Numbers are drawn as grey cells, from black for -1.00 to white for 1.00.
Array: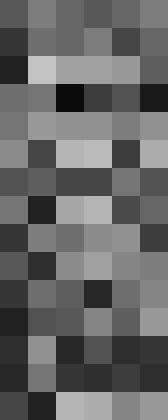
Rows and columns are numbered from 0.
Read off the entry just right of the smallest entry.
-0.52
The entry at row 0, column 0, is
-0.31
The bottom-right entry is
0.20
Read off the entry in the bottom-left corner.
-0.46
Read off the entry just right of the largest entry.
0.25
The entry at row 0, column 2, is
-0.20
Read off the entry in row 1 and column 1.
-0.14
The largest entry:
0.53
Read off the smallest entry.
-0.91
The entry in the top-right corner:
-0.02
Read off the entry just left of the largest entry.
-0.74
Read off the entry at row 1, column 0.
-0.58
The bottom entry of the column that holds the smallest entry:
0.41
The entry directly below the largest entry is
-0.08

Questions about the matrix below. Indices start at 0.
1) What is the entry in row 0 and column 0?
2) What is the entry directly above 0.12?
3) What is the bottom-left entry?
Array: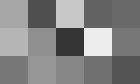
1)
0.30
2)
-0.38
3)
-0.06

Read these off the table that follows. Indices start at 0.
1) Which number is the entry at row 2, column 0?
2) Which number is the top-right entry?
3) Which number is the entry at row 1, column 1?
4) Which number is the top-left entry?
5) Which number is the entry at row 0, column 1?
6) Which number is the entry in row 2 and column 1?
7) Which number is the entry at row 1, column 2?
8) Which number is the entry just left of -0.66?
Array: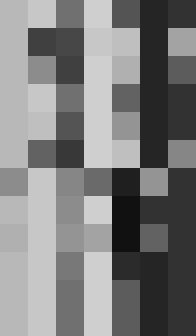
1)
0.44
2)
-0.61
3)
-0.50
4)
0.44
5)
0.56
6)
0.10
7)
-0.44
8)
0.62

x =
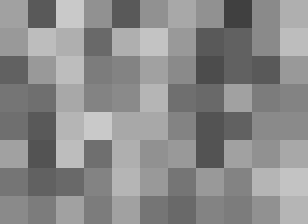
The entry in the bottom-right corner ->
0.42
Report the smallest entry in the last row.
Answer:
-0.18
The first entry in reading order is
0.26
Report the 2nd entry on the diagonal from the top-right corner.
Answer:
0.08
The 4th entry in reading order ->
0.14
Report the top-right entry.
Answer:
0.37
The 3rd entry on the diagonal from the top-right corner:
-0.24
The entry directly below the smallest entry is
-0.24
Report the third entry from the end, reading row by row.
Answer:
-0.03
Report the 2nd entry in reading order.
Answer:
-0.30
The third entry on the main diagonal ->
0.48
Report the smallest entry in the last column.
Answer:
0.03
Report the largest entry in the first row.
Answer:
0.58
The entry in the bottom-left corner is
0.08
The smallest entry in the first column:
-0.24
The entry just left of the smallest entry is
0.14

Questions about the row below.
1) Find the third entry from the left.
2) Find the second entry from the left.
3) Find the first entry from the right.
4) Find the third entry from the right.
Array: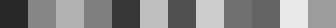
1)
0.39
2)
0.05
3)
0.22
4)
-0.22
